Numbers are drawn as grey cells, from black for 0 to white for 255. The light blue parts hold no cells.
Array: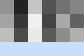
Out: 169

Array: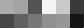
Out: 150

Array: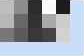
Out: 168

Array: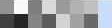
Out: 162

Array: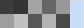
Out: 179

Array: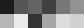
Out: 220
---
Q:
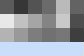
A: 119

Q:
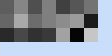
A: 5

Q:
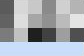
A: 158

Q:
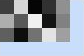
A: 227

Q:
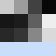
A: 135

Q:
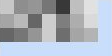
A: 165

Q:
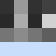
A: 117
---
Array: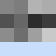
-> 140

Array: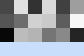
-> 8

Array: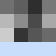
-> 204

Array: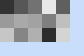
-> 198

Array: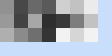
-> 175

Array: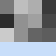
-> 203

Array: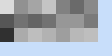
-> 48

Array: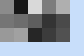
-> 153
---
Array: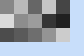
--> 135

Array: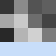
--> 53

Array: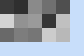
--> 59

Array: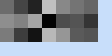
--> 108

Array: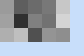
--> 155

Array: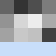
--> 101

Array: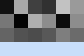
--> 18
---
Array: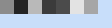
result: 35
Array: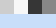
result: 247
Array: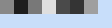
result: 29
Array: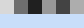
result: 110
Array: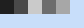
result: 73
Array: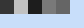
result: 193
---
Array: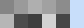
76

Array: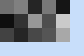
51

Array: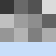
157

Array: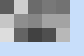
142

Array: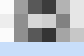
143

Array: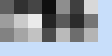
202

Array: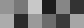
43
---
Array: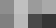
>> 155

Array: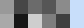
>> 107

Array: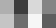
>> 217

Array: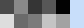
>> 53

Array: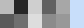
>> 207

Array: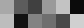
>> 64

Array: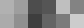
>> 77

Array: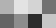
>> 212
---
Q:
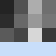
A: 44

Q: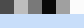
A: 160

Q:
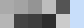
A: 84

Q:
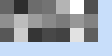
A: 180

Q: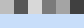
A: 164

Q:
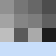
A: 163

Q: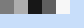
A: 247

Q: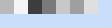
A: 200
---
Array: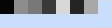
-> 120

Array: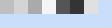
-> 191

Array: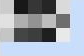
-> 147

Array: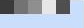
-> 115

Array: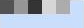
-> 150

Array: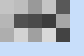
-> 166

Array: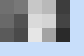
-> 112

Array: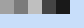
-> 123

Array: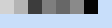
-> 126

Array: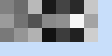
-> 129
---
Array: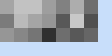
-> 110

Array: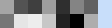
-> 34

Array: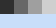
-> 103

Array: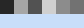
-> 208

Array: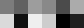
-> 205

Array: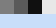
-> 90

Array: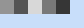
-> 216

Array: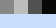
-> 188

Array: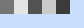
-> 82
